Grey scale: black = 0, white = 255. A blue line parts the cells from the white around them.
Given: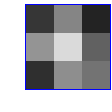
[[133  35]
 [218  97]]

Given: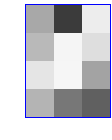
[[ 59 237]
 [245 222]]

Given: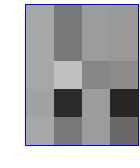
[[120 156]
 [120 156]]

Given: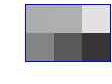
[[175 226]
 [ 89  54]]

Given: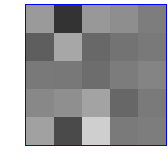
[[ 51 152]
 [167 104]]

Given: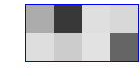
[[ 56 223]
 [204 226]]

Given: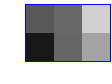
[[104 209]
 [101 163]]
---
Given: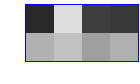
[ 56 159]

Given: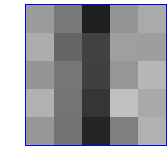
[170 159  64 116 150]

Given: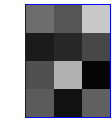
[200  39  79]

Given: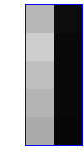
[ 12 206]

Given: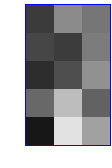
[118  60  45]

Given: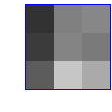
[135 132  92]

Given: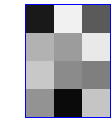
[ 90 156 200]

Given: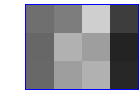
[ 61 158 158]

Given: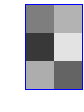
[179  56]
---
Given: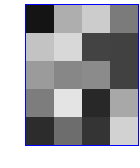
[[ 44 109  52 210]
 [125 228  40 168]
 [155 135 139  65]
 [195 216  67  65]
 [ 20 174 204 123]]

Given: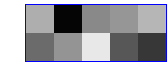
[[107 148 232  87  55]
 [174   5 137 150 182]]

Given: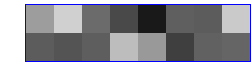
[[ 92  84  94 189 153  63  97 101]
 [157 208 107  73  25  95  92 202]]

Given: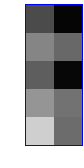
[[207 108]
 [149 114]
 [ 94   7]
 [133 104]
 [ 75   5]]

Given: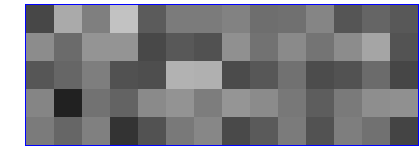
[[123 102 128  51  82 121 135  73  90 123  82 126 113  68]
 [133  33 114  99 138 147 125 149 139 120  93 122 142 144]
 [ 86 102 126  81  78 178 176  75  87 113  76  82 107  70]
 [140 107 148 148  72  88  81 144 114 138 116 140 165  83]
 [ 71 170 127 194  91 123 123 130 110 112 133  85 101  88]]

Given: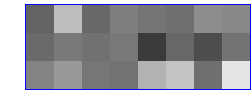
[[131 153 118 114 178 195 111 229]
 [106 121 113 120  58 103  77 115]
 [ 99 189 104 126 117 111 141 136]]

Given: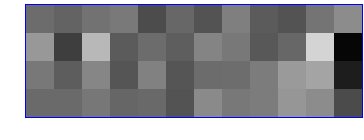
[[106 106 119 102 105  83 138 120 124 150 140  75]
 [120  93 134  85 129  85 108 109 124 154 164  29]
 [152  62 184  91 108  94 132 120  88 103 212   6]
 [108  99 114 121  76 103  83 127  91  83 116 140]]
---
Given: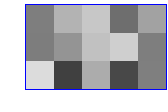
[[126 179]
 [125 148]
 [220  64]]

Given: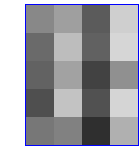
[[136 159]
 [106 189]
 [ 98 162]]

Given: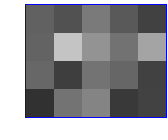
[[ 97  81]
 [ 99 196]
 [103  62]]

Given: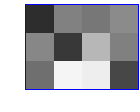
[[ 45 129]
 [135  56]
 [111 245]]

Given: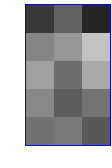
[[ 57  98]
 [133 150]
 [159 109]]

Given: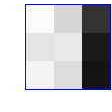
[[250 214]
 [229 232]
 [244 220]]

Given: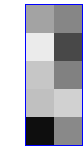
[[163 134]
 [235  72]
 [198 129]]

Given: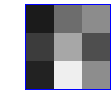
[[ 27 109]
 [ 60 167]
 [ 34 239]]

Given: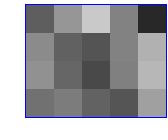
[[ 94 150]
 [139  97]
 [145 102]]
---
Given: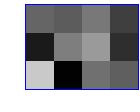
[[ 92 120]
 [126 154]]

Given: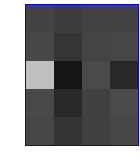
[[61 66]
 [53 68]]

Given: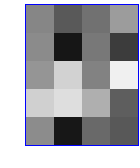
[[ 89 113]
 [ 22 120]]

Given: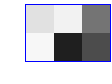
[[242 116]
 [ 31  76]]

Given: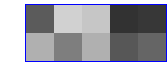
[[209 198]
 [126 176]]

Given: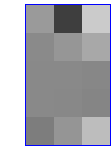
[[ 62 203]
 [150 168]]

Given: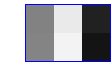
[[234  33]
 [243  20]]

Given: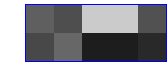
[[ 78 203]
 [103  29]]

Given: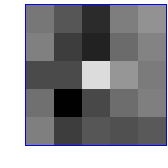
[[86 43]
 [61 34]]
